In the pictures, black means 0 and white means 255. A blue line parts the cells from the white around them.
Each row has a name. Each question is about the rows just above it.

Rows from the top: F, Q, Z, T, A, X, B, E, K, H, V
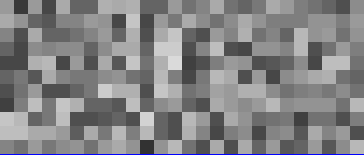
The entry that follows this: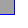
[154]
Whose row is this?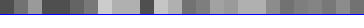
B
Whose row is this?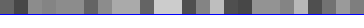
T
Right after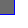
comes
[114]
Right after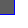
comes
[170]
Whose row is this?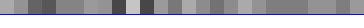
Q

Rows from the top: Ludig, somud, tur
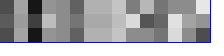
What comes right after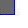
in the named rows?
[225]
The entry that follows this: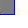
[183]

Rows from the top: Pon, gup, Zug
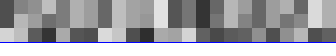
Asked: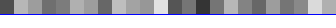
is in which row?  gup
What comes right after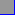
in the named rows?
[226]
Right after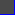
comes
[91]
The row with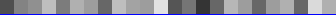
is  Pon

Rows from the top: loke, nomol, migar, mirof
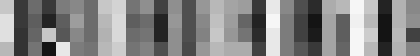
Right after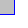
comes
[157]
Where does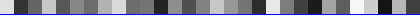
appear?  migar
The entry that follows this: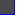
[151]
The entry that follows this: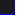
[164]
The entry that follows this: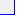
[184]

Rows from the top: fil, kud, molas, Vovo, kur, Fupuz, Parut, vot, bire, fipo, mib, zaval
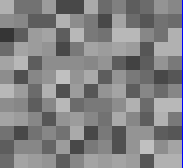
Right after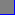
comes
[93]
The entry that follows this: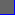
[156]

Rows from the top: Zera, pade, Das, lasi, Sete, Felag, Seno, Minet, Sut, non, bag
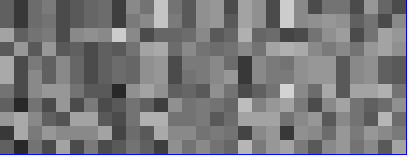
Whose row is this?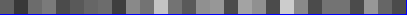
Zera
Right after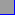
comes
[75]
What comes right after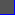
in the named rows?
[163]
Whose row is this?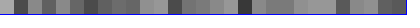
Felag
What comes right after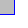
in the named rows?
[130]
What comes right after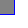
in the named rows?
[151]

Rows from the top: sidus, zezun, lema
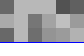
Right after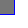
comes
[163]
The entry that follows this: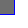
[148]
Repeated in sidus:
[184]
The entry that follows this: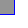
[155]
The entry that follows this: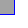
[192]

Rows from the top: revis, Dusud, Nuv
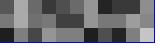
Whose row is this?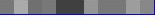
Dusud
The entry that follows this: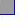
[135]
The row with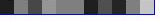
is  Nuv

